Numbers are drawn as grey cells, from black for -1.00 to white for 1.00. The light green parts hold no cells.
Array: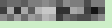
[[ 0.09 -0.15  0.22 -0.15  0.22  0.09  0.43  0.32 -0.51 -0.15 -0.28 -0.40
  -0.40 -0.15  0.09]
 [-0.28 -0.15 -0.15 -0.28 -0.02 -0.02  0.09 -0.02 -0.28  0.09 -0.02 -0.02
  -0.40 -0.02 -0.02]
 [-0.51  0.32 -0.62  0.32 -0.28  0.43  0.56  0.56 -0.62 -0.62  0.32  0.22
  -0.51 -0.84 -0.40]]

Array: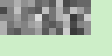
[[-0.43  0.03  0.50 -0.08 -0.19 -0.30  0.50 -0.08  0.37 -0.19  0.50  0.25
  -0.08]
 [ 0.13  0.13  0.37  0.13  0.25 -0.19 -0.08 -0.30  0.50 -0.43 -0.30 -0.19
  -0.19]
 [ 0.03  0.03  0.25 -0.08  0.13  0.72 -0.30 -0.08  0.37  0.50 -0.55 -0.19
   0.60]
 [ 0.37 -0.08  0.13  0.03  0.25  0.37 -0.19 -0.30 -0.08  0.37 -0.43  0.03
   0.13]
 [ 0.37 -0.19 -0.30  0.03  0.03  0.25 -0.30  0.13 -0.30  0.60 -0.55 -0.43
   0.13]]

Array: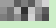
[[ 0.11 -0.14  0.44 -0.63  0.55  0.11 -0.27]
 [-0.02 -0.14  0.11 -0.40  0.65 -0.02 -0.40]
 [ 0.23  0.23 -0.27 -0.02 -0.27  0.34  0.65]]

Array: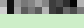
[[ 0.62 -0.87  0.28 -0.29 -0.06 -0.29  0.41 -0.52 -0.64 -0.19 -0.40 -0.06]
 [ 0.28 -0.87  0.17 -0.06  0.04  0.28  0.04 -0.52 -0.40 -0.64 -0.97  0.41]]

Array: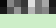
[[-0.81 -0.33  0.17 -0.45  0.41 -0.08  0.05 -0.69]
 [-0.94  0.05 -0.33 -0.58  0.75 -0.08  0.30 -0.81]]

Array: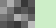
[[-0.09 -0.22  0.37  0.12 -0.22]
 [ 0.02  0.37 -0.09 -0.56 -0.32]
 [ 0.24 -0.09 -0.45 -0.32 -0.45]
 [-0.32 -0.45 -0.56 -0.22  0.47]]

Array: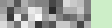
[[ 0.48 -0.56  0.83 -0.23  0.71  0.95  0.24  0.48  0.02 -0.23 -0.11  0.24
  -0.23]
 [ 0.24 -0.44  0.12  0.24  0.83  0.71  0.12 -0.66 -0.11  0.37  0.37  0.58
   0.02]
 [ 0.71  0.37 -0.11  0.83  0.48 -0.56 -0.11 -0.33  0.58  0.58  0.24 -0.44
   0.37]
 [ 0.12  0.24 -0.33  0.37  0.12  0.02  0.02 -0.44 -0.23  0.71  0.58  0.48
   0.02]]

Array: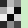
[[ 0.88 -0.93  0.67]
 [-0.69  0.45  0.10]
 [-0.69  0.10 -0.44]
 [ 0.33  0.77 -0.93]]

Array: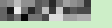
[[-0.21 -0.82  0.84 -0.10 -0.69 -0.31  0.48 -0.56  0.59 -0.56 -0.31 -0.43
  -0.43]
 [ 0.02  0.13  0.48  0.13  0.13 -0.31 -0.21 -0.69 -0.10  0.26  0.13  0.02
  -0.56]
 [-0.21 -0.43 -0.10 -0.94 -0.10 -0.10 -0.43  0.72  0.72  0.26  0.26  0.37
   0.37]]
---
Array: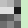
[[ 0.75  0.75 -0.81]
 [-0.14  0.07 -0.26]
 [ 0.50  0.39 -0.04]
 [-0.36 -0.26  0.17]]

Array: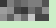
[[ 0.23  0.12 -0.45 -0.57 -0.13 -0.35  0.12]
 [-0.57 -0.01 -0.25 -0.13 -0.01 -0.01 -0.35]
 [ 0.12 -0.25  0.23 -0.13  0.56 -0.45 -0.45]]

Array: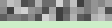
[[-0.26 -0.04 -0.04 -0.15  0.06 -0.38  0.64  0.40 -0.50 -0.15  0.40 -0.26
  -0.38  0.40  0.51  0.28]
 [ 0.16  0.51  0.40 -0.38 -0.26  0.40 -0.15 -0.15  0.64 -0.04  0.51 -0.50
  -0.04  0.16  0.06  0.28]
 [ 0.06 -0.50  0.51  0.64  0.16  0.06 -0.38  0.28 -0.50 -0.26  0.28  0.16
  -0.04  0.16  0.40 -0.38]]

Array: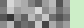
[[ 0.10  0.46 -0.34 -0.13 -0.24  0.56 -0.47  0.34  0.00  0.23]
 [-0.34 -0.58  0.10 -0.24  0.46  0.10  0.56 -0.13 -0.34 -0.13]
 [ 0.00  0.56  0.23  0.34  0.34  0.69  0.10  0.34 -0.13  0.10]
 [-0.13  0.69  0.46  0.34  0.00 -0.24  0.23  0.46 -0.34  0.23]]

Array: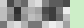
[[ 0.49  0.14 -0.63  0.26  0.39  0.26 -0.41 -0.52 -0.07  0.86]
 [ 0.49  0.03 -0.52  0.14  0.49  0.39 -0.28 -0.52 -0.18  0.49]
 [ 0.61 -0.41  0.03 -0.18  0.61  0.73  0.03 -0.28 -0.28 -0.41]
 [-0.07  0.61  0.73  0.39 -0.07 -0.07  0.61  0.86  0.73  0.26]]

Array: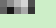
[[-0.27 -0.82 -0.01  0.33 -0.59]
 [-0.14  0.11  0.44  0.67 -0.37]]
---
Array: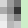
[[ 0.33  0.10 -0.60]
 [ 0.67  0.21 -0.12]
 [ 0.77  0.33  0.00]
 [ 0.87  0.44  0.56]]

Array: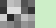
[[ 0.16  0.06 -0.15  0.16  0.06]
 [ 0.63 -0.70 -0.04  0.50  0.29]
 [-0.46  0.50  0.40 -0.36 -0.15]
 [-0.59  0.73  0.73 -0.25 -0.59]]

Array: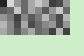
[[ 0.18 -0.05 -0.50  0.07 -0.29 -0.05  0.43 -0.05 -0.40  0.43]
 [ 0.43  0.07 -0.40  0.31 -0.40 -0.17  0.07  0.18 -0.40  0.18]
 [ 0.31  0.07 -0.29  0.07  0.31 -0.17 -0.05 -0.50  0.43 -0.50]
 [-0.73  0.69  0.18 -0.17  0.31  0.56  0.31 -0.50 -0.40  0.18]
 [-0.29 -0.17  0.56 -0.17  0.31  0.07 -0.29  0.18  0.56 -0.17]]

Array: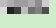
[[ 0.72 -0.73 -0.51  0.48 -0.13  0.00 -0.38]
 [ 0.48  0.36  0.23  0.23  0.36  0.11  0.60]]

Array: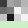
[[-0.54  0.29  0.19  0.41]
 [ 0.52 -0.80  0.65  0.90]
 [-0.16 -0.05  0.90  0.52]]

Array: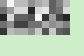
[[-0.11  0.12 -0.48 -0.48 -0.11 -0.11  0.34  0.12  0.22  0.01]
 [-0.70  0.70 -0.24 -0.24 -0.35  0.93 -0.58  0.22 -0.48 -0.70]
 [-0.58  0.46  0.34  0.34  0.12  0.58 -0.35  0.58 -0.24 -0.35]
 [ 0.22  0.93  0.46  0.46  0.12  0.34  0.46 -0.24  0.01  0.46]
 [-0.11  0.22  0.70  0.70 -0.70  0.70  0.80 -0.24 -0.11  0.70]]
